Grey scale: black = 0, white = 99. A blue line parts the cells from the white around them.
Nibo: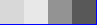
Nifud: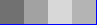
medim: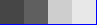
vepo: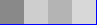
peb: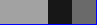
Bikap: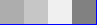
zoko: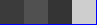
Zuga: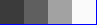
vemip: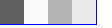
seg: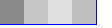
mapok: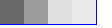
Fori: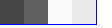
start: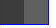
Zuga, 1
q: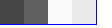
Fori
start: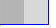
vepo, 3
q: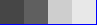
medim
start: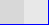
Nibo, 1
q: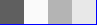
vemip
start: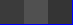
zoko, 1

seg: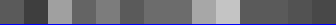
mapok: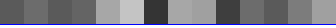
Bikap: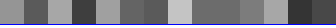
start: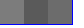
seg, 5
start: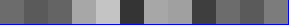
mapok, 2
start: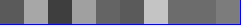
Bikap, 2
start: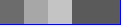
seg, 8

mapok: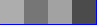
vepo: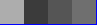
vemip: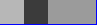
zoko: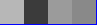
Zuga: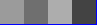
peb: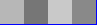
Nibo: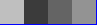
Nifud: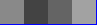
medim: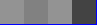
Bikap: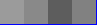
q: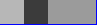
vemip
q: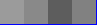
Bikap
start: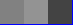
medim, 2
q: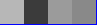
zoko
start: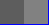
Bikap, 3

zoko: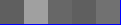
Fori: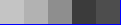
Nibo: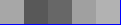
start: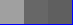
zoko, 2
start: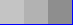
Fori, 1
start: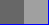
Nibo, 3

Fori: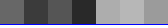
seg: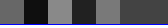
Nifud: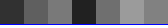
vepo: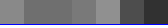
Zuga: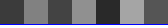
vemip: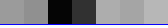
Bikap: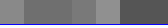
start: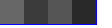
Fori, 1
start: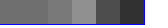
vepo, 2
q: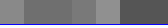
Bikap

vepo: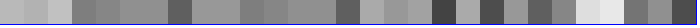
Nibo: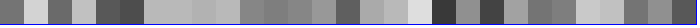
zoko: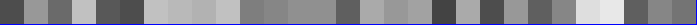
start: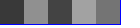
Nibo, 19
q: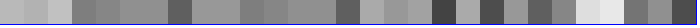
vepo
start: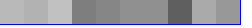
zoko, 8

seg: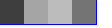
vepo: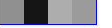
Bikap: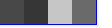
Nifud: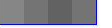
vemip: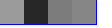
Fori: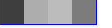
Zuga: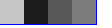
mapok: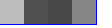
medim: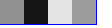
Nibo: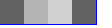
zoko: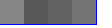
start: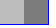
Fori, 3
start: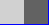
Nibo, 3

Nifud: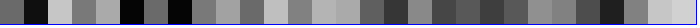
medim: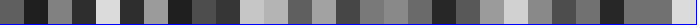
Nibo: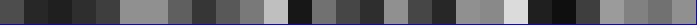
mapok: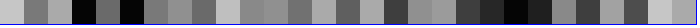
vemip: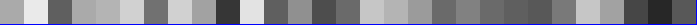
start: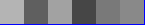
medim, 12
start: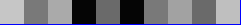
Nifud, 3
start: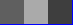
mapok, 15

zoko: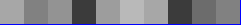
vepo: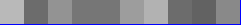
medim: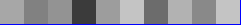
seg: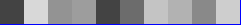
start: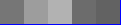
vepo, 5
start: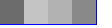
seg, 6

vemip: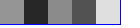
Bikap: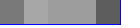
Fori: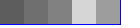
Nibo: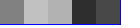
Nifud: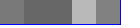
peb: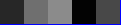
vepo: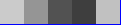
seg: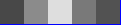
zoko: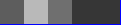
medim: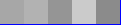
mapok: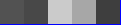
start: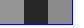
vemip, 1
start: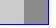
medim, 4
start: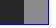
vemip, 2

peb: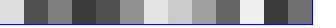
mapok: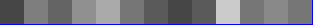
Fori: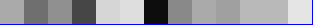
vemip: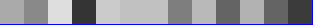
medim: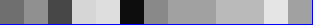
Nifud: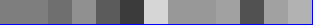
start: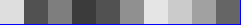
peb, 1
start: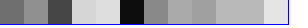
Fori, 2
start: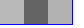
vemip, 9
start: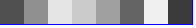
peb, 5

